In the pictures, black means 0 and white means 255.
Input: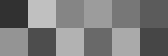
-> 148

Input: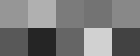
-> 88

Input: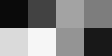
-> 218

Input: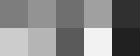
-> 204

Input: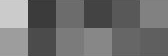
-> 157

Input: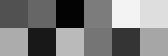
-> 172

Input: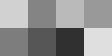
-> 125

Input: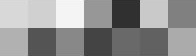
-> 177

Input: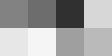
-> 231

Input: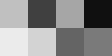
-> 235
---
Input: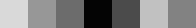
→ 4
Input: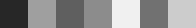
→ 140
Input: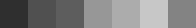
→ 151
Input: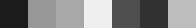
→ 239
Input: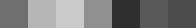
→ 144
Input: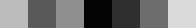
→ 4
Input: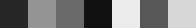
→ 17
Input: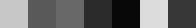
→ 43
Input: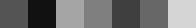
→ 126
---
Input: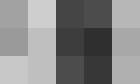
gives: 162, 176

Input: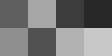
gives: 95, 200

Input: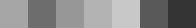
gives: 166, 52

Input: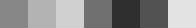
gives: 135, 227

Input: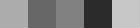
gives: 172, 199

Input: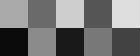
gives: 170, 66
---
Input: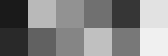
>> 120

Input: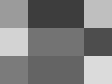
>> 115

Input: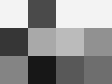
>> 187

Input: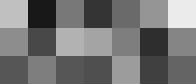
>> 46

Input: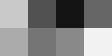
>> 137

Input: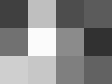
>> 139

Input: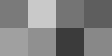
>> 59

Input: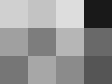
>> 182

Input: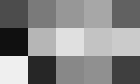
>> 195

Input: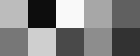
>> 141
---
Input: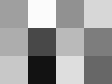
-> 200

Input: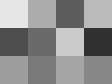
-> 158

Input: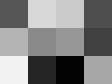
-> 242

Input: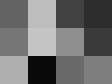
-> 175

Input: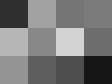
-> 148

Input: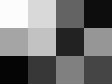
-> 5
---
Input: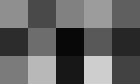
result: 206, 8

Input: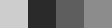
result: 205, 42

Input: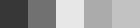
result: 231, 55

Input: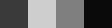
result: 206, 10

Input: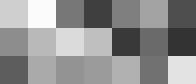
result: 251, 51

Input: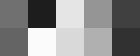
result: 251, 29

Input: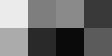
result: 235, 10

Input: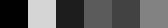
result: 213, 1

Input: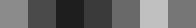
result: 192, 30

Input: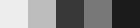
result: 237, 27
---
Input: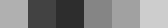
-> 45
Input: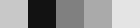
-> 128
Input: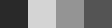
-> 148
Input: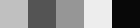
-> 150
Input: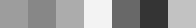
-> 172
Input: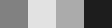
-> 171
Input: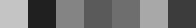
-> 132
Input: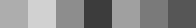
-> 141
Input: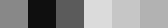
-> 91
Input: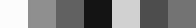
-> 97
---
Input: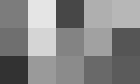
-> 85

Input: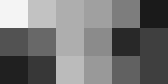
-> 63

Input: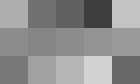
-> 154

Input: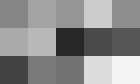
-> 86

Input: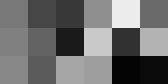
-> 179

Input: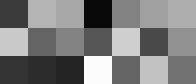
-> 145

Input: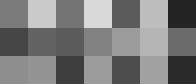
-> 107
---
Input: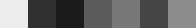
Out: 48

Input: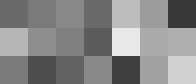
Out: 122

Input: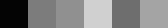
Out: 124

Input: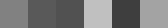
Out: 89

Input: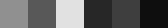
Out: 88

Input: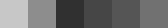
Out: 141

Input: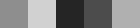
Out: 209
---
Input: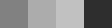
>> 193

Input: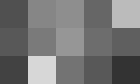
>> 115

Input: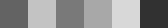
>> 121

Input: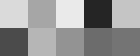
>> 147

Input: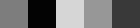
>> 214

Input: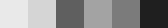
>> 95

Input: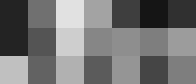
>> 177

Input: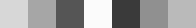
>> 85

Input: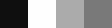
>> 171
